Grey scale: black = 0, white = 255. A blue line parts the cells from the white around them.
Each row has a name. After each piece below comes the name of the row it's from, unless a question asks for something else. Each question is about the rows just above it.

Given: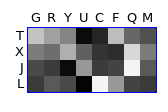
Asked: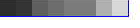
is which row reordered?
X
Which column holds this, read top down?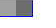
R
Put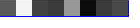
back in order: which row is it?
J
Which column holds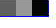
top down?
U
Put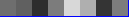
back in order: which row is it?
X
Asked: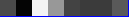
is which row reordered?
L
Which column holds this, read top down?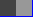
F

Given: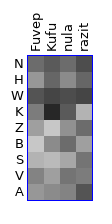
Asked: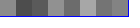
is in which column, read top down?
nula
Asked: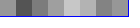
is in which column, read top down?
Fuvep
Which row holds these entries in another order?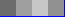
Z
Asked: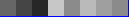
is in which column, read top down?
Kufu
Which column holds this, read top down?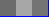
nula
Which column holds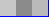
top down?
Kufu

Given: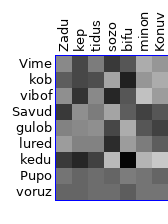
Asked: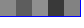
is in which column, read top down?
Zadu
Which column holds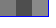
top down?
tidus
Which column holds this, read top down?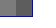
bifu

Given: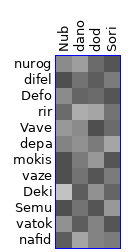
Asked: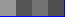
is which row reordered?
Semu
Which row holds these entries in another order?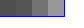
Semu

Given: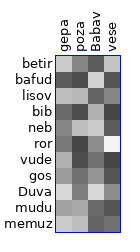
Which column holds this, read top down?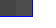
poza
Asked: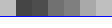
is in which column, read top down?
poza
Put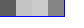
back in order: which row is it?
betir
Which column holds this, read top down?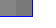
gepa
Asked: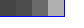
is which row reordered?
bib

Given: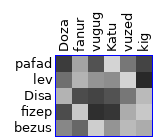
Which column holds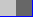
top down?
fanur
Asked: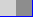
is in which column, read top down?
Katu

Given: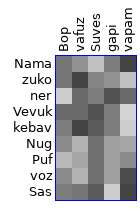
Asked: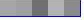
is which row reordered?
Nug
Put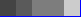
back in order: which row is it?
kebav
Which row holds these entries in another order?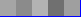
Nug
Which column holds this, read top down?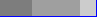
gapi
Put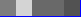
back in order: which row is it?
Vevuk
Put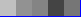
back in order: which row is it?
zuko
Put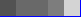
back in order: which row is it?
Vevuk

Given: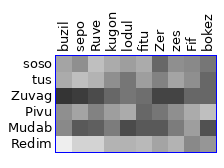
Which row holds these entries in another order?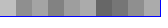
Pivu
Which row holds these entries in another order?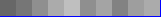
Pivu
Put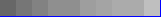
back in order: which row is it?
Pivu
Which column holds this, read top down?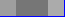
lodul
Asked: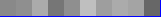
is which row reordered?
soso
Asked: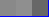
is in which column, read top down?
Fif
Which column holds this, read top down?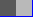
fitu

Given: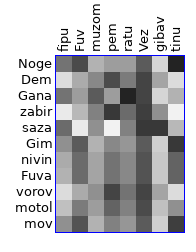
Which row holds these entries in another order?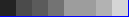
Noge
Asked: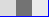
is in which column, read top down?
fipu
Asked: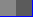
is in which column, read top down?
muzom
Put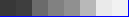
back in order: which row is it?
zabir
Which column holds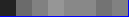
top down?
ratu
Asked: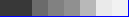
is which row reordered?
saza

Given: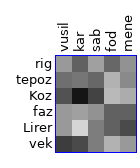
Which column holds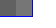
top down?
kar
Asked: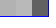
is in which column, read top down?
fod
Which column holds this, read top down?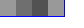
vusil
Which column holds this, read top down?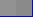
mene
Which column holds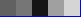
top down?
kar
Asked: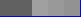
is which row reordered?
faz
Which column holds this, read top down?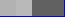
fod

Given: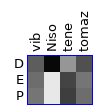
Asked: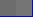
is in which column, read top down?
vib
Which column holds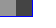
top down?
tene
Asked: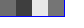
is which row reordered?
P
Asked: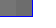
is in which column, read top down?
tomaz
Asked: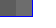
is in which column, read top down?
vib
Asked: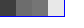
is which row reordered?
P

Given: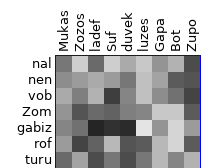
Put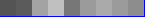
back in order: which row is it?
nen
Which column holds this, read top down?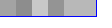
Gapa
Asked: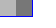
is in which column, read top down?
Suf
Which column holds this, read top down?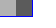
Bot
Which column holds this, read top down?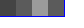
Zupo

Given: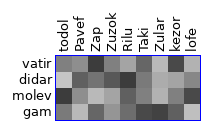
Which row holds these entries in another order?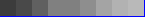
molev
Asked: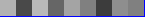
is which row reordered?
vatir
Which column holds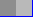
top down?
Pavef
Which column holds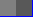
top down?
Zuzok

